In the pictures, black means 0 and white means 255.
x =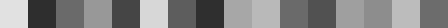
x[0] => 225
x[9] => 185
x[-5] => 81
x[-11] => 215
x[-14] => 106

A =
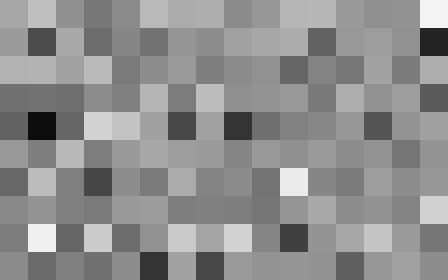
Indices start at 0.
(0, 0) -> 166
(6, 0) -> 104
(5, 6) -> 157
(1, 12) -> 152
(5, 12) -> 140
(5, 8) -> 133
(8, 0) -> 124
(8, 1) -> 240
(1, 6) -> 149
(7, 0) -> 137
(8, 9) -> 134
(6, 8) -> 139
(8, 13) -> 197
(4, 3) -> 210
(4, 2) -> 101
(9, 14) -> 161
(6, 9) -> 115
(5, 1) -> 127
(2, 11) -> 131
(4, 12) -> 151
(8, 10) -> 64
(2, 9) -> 145
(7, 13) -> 146
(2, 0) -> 178
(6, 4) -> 141
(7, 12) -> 141
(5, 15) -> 147
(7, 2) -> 128
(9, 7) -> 72
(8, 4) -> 108
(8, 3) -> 204
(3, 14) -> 158

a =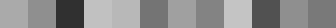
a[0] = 170
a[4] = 184
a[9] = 81
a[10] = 143

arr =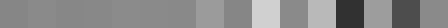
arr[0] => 134
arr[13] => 157
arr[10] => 138
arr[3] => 136
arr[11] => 185

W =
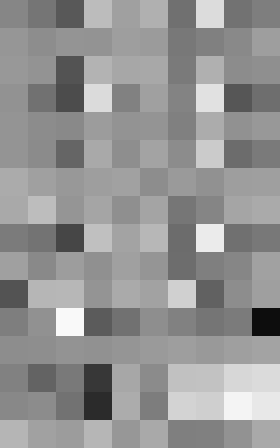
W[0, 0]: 134
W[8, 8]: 112
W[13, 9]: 219
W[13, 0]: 129
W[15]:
[181, 161, 156, 182, 151, 169, 127, 128, 146, 169]
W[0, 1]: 117
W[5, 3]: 169
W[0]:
[134, 117, 88, 188, 160, 176, 112, 220, 114, 126]
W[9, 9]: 161
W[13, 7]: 194
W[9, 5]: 149
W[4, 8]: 145
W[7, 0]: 169
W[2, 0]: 152
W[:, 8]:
[114, 137, 140, 86, 145, 108, 158, 165, 112, 134, 141, 123, 159, 215, 244, 146]
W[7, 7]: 133
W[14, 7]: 207
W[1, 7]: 128
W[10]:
[83, 182, 183, 148, 170, 162, 208, 97, 141, 159]
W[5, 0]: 148
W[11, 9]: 13
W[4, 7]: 172
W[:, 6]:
[112, 120, 122, 131, 128, 140, 154, 118, 108, 109, 208, 129, 158, 193, 211, 127]
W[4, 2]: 137
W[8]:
[123, 115, 70, 192, 163, 183, 108, 235, 112, 120]
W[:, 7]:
[220, 128, 176, 225, 172, 203, 145, 133, 235, 127, 97, 117, 153, 194, 207, 128]
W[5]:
[148, 139, 101, 169, 142, 163, 140, 203, 108, 122]
